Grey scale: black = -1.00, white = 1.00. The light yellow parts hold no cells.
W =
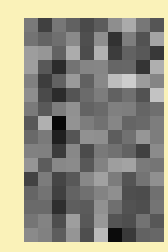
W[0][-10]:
-0.05
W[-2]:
[-0.08, 0.03, -0.39, 0.24, -0.31, 0.19, -0.34, -0.39, -0.10, -0.32]
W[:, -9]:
[-0.50, -0.22, 0.18, -0.31, -0.52, -0.42, -0.30, 0.38, -0.04, 0.00, -0.28, -0.03, -0.10, -0.17, 0.03, 0.01]
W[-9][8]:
-0.18
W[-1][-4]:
-0.91
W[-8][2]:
-0.76
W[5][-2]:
-0.36
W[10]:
[0.17, -0.28, 0.07, 0.09, -0.31, 0.02, 0.24, 0.28, -0.04, -0.08]
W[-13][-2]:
-0.59
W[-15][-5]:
0.11
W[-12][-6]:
-0.24
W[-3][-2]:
-0.39
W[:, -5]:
[-0.28, 0.11, 0.39, 0.05, 0.07, -0.02, -0.17, -0.11, 0.12, -0.05, 0.02, 0.26, 0.03, 0.14, 0.19, 0.46]
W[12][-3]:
-0.39
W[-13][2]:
-0.66
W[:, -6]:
[-0.42, -0.38, -0.40, 0.04, -0.24, -0.16, -0.22, -0.02, 0.14, -0.41, -0.31, 0.07, -0.12, -0.29, -0.31, -0.39]
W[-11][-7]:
-0.34
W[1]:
[-0.10, -0.22, -0.13, 0.08, -0.38, 0.11, -0.61, -0.01, -0.36, 0.29]
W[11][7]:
-0.34
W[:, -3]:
[0.34, -0.01, -0.23, -0.19, 0.61, -0.12, -0.01, -0.21, -0.11, -0.23, 0.28, -0.34, -0.39, -0.36, -0.39, -0.55]
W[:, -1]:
[-0.33, 0.29, -0.56, 0.37, 0.04, 0.53, -0.13, -0.02, -0.02, 0.09, -0.08, 0.13, -0.12, -0.09, -0.32, -0.19]
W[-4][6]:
0.12
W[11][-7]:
-0.31
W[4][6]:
0.48
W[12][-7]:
-0.22
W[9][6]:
-0.11
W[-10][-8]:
-0.02

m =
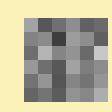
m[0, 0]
0.28
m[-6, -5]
-0.32
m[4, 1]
0.17
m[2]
[-0.14, 0.41, 0.04, 0.15, -0.18, 0.56]
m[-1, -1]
0.36
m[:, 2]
[-0.12, -0.51, 0.04, -0.31, -0.33, -0.28]
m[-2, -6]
-0.10
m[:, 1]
[-0.32, 0.09, 0.41, -0.13, 0.17, -0.09]
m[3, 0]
0.19

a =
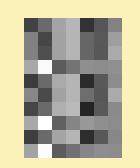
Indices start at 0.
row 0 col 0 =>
-0.48
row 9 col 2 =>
-0.28
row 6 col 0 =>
-0.45
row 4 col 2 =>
0.33
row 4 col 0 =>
-0.53
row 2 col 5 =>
-0.31
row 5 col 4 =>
-0.14
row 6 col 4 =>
-0.72
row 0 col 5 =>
-0.33
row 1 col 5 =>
-0.30
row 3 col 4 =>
0.12
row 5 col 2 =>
0.27
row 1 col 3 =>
0.42
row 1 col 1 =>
-0.45
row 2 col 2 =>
0.27
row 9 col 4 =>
0.05
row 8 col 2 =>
0.29
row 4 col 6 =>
0.10
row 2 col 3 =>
0.42
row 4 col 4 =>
-0.66

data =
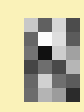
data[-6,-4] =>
0.57
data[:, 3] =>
[-0.40, -0.29, 0.26, 0.43, -0.29, -0.66]
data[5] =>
[-0.15, 0.41, 0.22, -0.66]
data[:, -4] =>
[0.57, -0.20, -0.10, -0.46, -0.19, -0.15]

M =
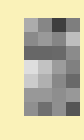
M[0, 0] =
0.35
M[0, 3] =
-0.01
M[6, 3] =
-0.33
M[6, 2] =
0.12
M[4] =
[0.59, 0.38, 0.07, -0.18]
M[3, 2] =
0.22
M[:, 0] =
[0.35, 0.08, -0.19, 0.74, 0.59, 0.19, 0.12]

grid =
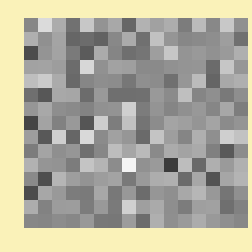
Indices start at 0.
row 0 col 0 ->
0.06
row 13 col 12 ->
0.25
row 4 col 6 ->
0.10
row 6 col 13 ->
0.05
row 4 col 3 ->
-0.18
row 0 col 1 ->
0.72
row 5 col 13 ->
0.12
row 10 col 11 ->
0.48
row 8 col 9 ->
0.54
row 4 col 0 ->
0.49
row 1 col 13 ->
0.11
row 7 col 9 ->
0.10
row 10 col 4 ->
0.54
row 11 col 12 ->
0.31
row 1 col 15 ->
-0.12
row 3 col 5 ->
0.14
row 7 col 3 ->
0.20
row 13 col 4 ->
-0.03
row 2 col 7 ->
-0.13
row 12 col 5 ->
0.31
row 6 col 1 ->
0.32
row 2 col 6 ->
0.04
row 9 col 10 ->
0.34
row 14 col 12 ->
0.35
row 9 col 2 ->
0.12
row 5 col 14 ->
-0.05
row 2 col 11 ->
0.16
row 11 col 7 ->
-0.05
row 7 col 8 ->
-0.09
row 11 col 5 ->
0.23
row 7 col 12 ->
0.17
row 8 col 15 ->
0.52
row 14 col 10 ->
0.12
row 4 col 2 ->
0.34
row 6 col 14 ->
0.31
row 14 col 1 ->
0.04
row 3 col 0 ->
0.27
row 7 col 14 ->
0.09
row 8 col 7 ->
0.18

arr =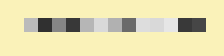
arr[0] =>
0.47
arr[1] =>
-0.62
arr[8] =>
0.73
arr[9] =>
0.70

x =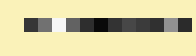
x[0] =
-0.58
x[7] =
-0.44
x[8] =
-0.54

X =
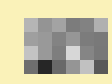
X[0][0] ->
0.42
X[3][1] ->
-0.70
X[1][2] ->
0.03
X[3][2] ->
-0.18
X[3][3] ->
0.17
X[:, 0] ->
[0.42, 0.25, 0.53, -0.14]
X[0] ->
[0.42, 0.16, 0.28, -0.03, 0.02, 0.38]
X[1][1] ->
0.20

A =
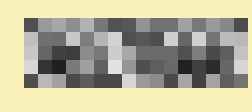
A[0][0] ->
-0.37
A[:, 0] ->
[-0.37, 0.50, 0.56, 0.69, -0.38]
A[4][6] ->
-0.43
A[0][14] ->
0.07
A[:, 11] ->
[0.26, -0.20, -0.37, -0.74, 0.30]
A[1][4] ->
-0.02
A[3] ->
[0.69, -0.60, -0.75, -0.04, 0.25, -0.24, 0.77, 0.17, -0.38, -0.26, -0.18, -0.74, -0.49, -0.66, -0.19, 0.67]
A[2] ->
[0.56, -0.20, -0.49, -0.52, 0.09, -0.06, 0.61, 0.32, -0.16, -0.16, -0.17, -0.37, -0.01, -0.42, -0.26, 0.52]
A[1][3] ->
0.56
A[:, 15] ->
[-0.40, 0.44, 0.52, 0.67, -0.10]
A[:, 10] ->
[-0.11, 0.62, -0.17, -0.18, -0.42]
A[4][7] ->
0.68
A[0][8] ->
0.15
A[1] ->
[0.50, -0.12, -0.14, 0.56, -0.02, 0.41, 0.65, -0.37, -0.32, -0.39, 0.62, -0.20, 0.64, -0.09, 0.47, 0.44]
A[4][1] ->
0.44
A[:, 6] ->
[-0.36, 0.65, 0.61, 0.77, -0.43]
